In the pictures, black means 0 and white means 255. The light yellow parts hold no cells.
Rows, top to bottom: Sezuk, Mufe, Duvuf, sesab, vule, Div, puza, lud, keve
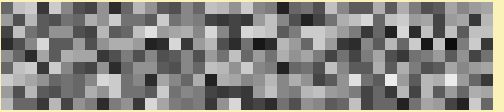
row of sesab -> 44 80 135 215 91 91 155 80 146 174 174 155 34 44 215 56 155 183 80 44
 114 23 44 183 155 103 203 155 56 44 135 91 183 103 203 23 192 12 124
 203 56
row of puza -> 203 183 165 146 103 114 103 135 215 203 114 135 44 165 135 103 174 34
 174 165 135 146 183 135 174 146 68 91 146 224 114 91 236 155 91 183 174
 236 155 103 56
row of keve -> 183 103 103 56 183 68 146 124 44 124 146 56 215 165 124 114 124 56 146
 215 56 68 44 114 80 146 135 91 103 192 68 103 103 34 114 165 155 68 34
 203 103
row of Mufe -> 155 80 183 91 80 114 103 174 146 203 114 114 91 203 114 135 124 68 56 68
 56 155 192 135 80 34 68 114 174 192 215 103 192 203 155 165 68 155 165
 56 183
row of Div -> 103 192 203 56 203 135 80 68 146 44 103 146 146 91 80 135 103 192 183
 146 203 135 124 34 103 114 80 192 135 91 91 174 91 174 124 80 91 165
 135 155 165

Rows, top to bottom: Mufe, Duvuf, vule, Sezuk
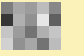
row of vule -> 197 156 115 176 197
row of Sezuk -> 209 145 167 115 188

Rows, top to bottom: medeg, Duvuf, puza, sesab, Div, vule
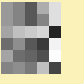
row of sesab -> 109 142 88 58 243
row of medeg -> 153 132 88 173 223
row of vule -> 132 142 121 192 68

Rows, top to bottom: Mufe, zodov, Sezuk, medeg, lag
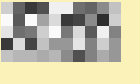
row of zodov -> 250 90 250 162 218 57 68 139 46 206
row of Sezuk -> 228 111 120 206 250 120 218 90 240 130
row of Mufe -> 206 100 57 80 240 240 111 100 139 194

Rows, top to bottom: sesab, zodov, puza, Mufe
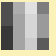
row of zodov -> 79 164 214 154
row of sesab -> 79 173 225 125

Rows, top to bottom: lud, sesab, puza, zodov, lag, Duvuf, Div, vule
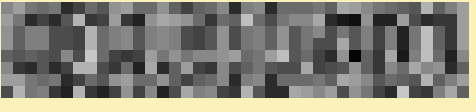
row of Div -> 157 157 118 107 118 43 66 107 86 146 157 107 107 146 97 66 97 107 136 43
 127 136 43 107 107 107 118 97 167 157 136 86 107 97 86 178 97 127 157
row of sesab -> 157 118 43 66 43 86 178 55 66 157 55 34 146 167 157 146 107 55 107 97
 190 107 76 118 136 136 167 43 25 16 146 34 34 157 76 43 55 55 157

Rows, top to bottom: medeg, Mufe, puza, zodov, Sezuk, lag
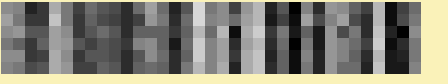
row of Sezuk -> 140 140 56 65 171 140 56 86 86 75 44 86 140 108 44 98 204 131 160 56 171
 195 35 98 13 131 35 150 131 98 44 183 25 35 120
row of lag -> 131 120 75 86 171 150 65 65 98 86 44 98 108 98 44 120 183 131 171 35 171
 195 44 98 13 120 35 150 108 108 35 195 25 25 131
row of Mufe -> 160 120 56 56 195 120 56 98 75 65 44 65 150 120 44 108 215 131 140 108
 160 183 25 65 13 160 75 131 160 75 44 183 13 75 120
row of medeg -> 140 131 35 56 171 120 65 108 86 75 44 108 160 108 35 86 215 120 140 65
 150 183 35 86 1 131 44 150 140 98 65 183 13 65 108
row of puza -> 140 150 86 86 160 140 56 86 108 86 44 98 98 98 56 98 183 108 183 13 171
 204 56 120 25 98 25 150 75 120 44 195 35 1 140

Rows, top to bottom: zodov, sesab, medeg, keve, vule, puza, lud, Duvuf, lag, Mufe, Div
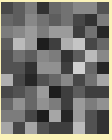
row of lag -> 103 145 103 145 124 62 155 124 145
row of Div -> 166 71 166 82 62 62 187 82 50
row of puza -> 82 82 50 145 145 62 208 103 38
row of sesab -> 103 93 136 114 93 114 71 50 124

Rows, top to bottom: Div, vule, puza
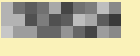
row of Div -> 179 113 92 113 168 69 113 125 190 136
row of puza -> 199 157 157 102 102 148 102 69 157 136

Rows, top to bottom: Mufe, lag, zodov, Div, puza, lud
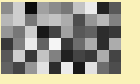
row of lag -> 183 206 119 183 195 172 77 150 183 129
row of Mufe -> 139 206 12 161 139 119 195 235 33 88
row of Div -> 56 129 235 98 245 56 109 172 44 172
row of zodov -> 150 119 206 24 68 161 88 98 44 56
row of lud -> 98 68 150 225 44 235 24 225 109 77

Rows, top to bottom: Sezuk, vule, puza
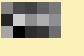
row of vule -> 37 204 143 174 143
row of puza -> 165 2 46 55 109

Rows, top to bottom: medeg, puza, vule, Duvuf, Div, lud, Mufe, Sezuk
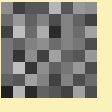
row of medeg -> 142 65 86 86 181 86 152 142
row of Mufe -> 98 86 161 130 65 130 77 108
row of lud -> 118 190 53 142 98 118 152 77

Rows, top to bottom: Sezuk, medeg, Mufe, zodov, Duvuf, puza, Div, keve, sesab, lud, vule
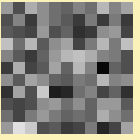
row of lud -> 111 68 122 153 122 99 111 99 173 142 111
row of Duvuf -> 131 90 58 99 153 183 192 173 131 122 79

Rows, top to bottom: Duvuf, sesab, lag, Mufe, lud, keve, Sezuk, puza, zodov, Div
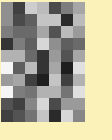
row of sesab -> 143 74 95 196 196 42 187
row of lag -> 125 106 106 166 83 187 154

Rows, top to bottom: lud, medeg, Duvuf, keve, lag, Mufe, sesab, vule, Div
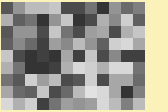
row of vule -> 167 106 96 198 75 106 187 226 216 167 52 127
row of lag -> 198 75 52 64 52 167 64 198 75 137 64 64
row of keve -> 96 137 106 64 158 137 187 148 96 207 216 167

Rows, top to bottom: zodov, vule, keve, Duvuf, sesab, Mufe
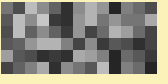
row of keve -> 77 188 98 140 98 58 149 68 107 179 158 107 68

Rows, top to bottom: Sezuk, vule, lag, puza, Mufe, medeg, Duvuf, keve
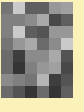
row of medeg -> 107 53 128 151 160 72
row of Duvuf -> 139 128 117 181 62 84
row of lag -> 128 202 95 84 151 151
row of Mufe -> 107 62 139 139 169 84

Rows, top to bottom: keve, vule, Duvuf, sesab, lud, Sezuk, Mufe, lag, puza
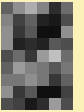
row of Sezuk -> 97 155 131 119 88 119
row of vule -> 131 65 97 34 25 77
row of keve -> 97 143 173 131 45 108
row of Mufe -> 119 119 143 119 55 97

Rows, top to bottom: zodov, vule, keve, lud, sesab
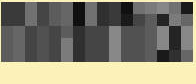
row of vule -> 58 58 113 69 92 102 16 113 48 58 26 69 92 36 123 102
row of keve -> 92 102 69 81 69 92 48 69 69 135 81 81 92 135 36 135
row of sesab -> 92 102 69 81 69 123 48 69 69 135 81 81 92 26 48 102
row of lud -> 92 102 69 81 69 123 48 69 69 135 81 81 92 135 36 135

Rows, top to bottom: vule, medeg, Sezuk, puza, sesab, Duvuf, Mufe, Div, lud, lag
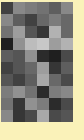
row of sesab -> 94 85 145 43 31 74
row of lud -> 114 54 145 124 43 74
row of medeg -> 136 94 65 104 124 104
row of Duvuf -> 65 85 104 157 54 94

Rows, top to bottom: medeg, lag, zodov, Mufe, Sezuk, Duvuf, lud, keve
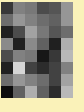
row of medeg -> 56 129 120 76 85 150
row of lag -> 109 150 129 109 97 150

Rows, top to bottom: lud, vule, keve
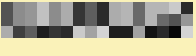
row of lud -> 83 140 150 193 140 172 53 94 42 172 181 105 181 181 202 42
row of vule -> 83 140 150 193 140 172 53 94 42 172 181 105 181 105 83 150
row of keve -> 172 63 94 30 53 42 202 162 211 30 30 162 19 42 8 211

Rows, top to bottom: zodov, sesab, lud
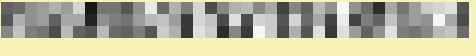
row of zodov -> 98 107 144 156 176 156 212 23 116 116 86 144 233 107 176 125 212 76 134
 176 185 134 167 67 134 98 185 144 245 144 107 45 167 116 156 203 212
 223 86
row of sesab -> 86 176 144 156 98 167 167 35 144 125 116 156 185 194 156 57 212 194 76
 223 76 212 203 86 212 107 167 67 233 67 125 98 194 134 156 144 245 167
 76

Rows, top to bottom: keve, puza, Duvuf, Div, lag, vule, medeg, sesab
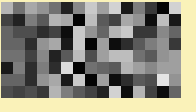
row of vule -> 25 125 45 125 45 219 4 113 101 90 180 159 136 159 159
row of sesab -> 78 66 78 56 180 125 90 66 34 210 13 180 66 13 101
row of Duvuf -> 101 78 78 45 66 13 201 147 101 180 201 56 56 136 101

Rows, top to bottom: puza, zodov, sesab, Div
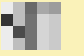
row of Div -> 236 190 114 213 202
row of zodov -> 52 190 114 213 202
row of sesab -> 236 75 114 213 202

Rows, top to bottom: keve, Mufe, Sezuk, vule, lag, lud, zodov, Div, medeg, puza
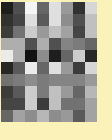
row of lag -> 235 174 18 141 30 102 204 39
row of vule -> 174 174 80 174 80 132 123 102
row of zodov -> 114 123 141 123 132 132 132 153
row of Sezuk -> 60 114 204 153 192 162 69 192
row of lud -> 39 90 235 102 223 153 60 214
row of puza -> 102 162 141 183 141 153 90 162

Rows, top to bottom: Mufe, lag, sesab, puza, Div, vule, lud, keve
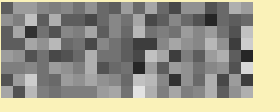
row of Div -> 156 145 82 114 72 82 105 175 114 114 93 72 193 166 61 126 93 156 175 93
 38
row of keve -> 166 82 184 126 114 126 126 126 156 166 114 227 175 126 166 126 135 175
 93 145 175
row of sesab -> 93 166 49 114 82 135 126 166 93 135 105 184 114 126 114 156 135 156 114
 82 193
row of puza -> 93 93 166 145 184 105 114 72 135 114 93 61 61 135 166 145 135 184 145 61
 205
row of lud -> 82 156 205 114 105 156 145 166 145 135 105 193 184 135 49 145 105 175 72
 156 61

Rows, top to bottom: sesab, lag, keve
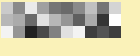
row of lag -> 183 171 106 224 183 149 95 171 53 254
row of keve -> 243 149 33 73 129 224 243 62 84 62
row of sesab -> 202 138 234 160 117 106 138 192 117 212

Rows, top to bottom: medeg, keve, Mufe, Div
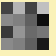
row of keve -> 138 128 96 14
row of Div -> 138 128 96 25
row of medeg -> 67 180 67 192

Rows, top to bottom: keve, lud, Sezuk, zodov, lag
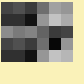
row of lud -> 48 48 19 150 194 171
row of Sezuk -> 140 122 131 99 59 68
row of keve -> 68 80 59 110 161 150
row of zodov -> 68 80 59 110 7 150

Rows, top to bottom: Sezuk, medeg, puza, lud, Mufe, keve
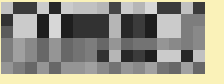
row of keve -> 149 125 103 149 103 149 149 160 137 115 149 137 160 115 103 160 103
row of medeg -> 50 203 203 30 215 30 50 50 50 182 39 59 30 203 203 125 125
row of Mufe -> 125 160 137 103 149 103 115 125 50 182 39 59 30 203 203 39 193
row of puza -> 91 203 203 30 215 30 50 50 50 182 39 59 30 203 203 125 137
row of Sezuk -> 193 59 59 203 39 203 193 193 182 70 203 182 215 59 59 193 59

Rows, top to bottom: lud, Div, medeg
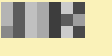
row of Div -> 180 92 192 169 61 92 158
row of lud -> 180 92 192 169 61 203 73
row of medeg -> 137 92 192 169 61 203 73

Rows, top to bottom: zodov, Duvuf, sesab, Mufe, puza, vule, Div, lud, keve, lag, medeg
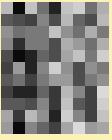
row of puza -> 77 11 35 101 77 165 194 121 206
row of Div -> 89 112 65 121 154 154 77 121 144
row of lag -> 165 56 184 144 35 206 133 65 194
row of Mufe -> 133 46 121 121 77 174 154 112 174
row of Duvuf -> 89 77 65 133 77 184 101 77 184

